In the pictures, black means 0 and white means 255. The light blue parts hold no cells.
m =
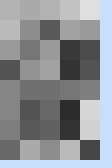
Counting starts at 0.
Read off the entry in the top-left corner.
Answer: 178
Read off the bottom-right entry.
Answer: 69
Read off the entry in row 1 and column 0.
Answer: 186
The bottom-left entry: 104
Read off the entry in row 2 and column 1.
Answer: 118
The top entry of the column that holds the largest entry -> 223
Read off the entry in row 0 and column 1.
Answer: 170
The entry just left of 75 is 57
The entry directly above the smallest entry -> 118
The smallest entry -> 44
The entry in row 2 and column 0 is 154
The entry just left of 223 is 194
